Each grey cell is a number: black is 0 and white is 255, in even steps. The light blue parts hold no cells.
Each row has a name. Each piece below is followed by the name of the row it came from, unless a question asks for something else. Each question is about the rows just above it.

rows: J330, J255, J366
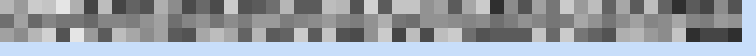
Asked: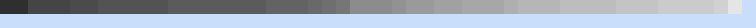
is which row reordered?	J366
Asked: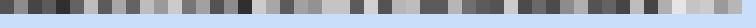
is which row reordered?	J330
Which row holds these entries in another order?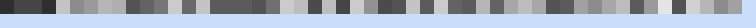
J366
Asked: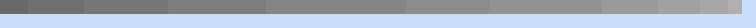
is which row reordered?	J255
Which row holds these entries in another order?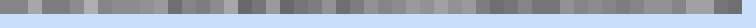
J255
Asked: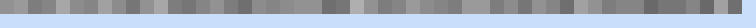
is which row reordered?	J255
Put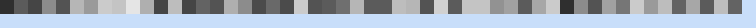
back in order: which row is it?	J330

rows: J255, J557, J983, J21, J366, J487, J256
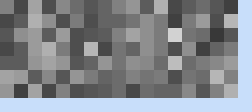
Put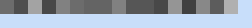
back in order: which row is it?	J256
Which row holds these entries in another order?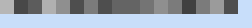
J557
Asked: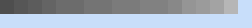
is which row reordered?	J487

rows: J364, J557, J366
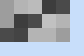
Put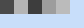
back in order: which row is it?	J364
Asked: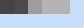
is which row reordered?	J366
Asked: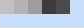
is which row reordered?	J557
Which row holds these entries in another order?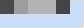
J366
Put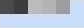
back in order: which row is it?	J364
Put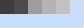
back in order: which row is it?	J557
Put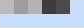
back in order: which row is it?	J364

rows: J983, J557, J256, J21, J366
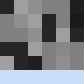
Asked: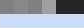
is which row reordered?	J21
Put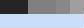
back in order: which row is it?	J21
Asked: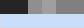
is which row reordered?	J256
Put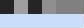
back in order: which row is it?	J256
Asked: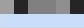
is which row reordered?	J256
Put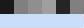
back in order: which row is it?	J557

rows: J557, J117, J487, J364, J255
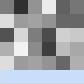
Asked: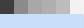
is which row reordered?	J364
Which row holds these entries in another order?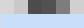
J487
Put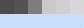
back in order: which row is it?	J487

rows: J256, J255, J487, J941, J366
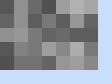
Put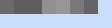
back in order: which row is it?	J487
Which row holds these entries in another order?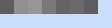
J487
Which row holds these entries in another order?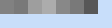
J941

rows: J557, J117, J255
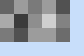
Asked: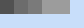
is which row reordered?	J255
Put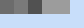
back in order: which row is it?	J255

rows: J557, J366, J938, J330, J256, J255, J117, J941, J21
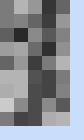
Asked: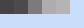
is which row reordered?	J21
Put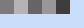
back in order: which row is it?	J256
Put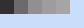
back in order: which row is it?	J330
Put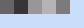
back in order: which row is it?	J557
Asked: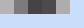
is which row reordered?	J21
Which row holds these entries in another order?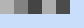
J117
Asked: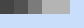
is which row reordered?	J255

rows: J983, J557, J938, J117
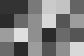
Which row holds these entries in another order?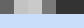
J983
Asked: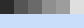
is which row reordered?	J938
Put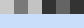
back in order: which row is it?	J983
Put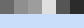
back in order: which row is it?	J938
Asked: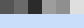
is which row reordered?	J938
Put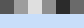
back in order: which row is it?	J938

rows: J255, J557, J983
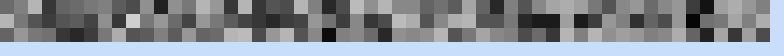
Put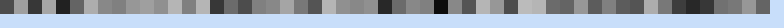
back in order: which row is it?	J983
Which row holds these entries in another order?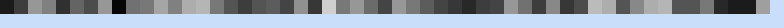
J557

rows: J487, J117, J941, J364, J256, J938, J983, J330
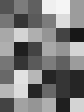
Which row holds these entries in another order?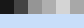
J941
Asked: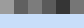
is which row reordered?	J256
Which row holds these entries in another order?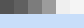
J487
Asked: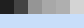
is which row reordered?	J364
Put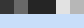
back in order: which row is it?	J938
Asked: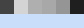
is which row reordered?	J364
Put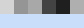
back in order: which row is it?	J364

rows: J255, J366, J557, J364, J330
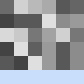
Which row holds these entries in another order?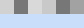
J557
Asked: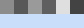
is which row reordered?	J364
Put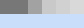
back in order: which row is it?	J557
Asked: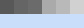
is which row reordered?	J255
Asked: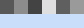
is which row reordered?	J364
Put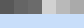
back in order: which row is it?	J255

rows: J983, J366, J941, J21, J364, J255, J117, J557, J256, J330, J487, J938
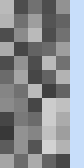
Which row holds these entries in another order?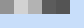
J487
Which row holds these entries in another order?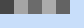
J938
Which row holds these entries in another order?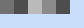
J941
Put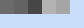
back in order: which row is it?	J255
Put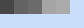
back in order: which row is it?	J938
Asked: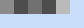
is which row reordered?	J941
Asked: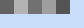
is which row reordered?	J366

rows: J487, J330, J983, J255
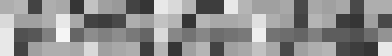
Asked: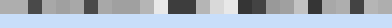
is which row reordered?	J487
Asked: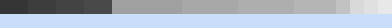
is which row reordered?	J330
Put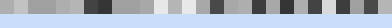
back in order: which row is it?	J255

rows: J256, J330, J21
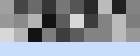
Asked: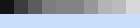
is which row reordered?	J21
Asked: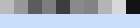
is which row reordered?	J330
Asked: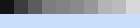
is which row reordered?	J330

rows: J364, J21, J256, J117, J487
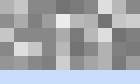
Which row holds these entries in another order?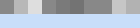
J364
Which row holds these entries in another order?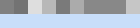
J256
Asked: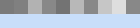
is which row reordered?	J117

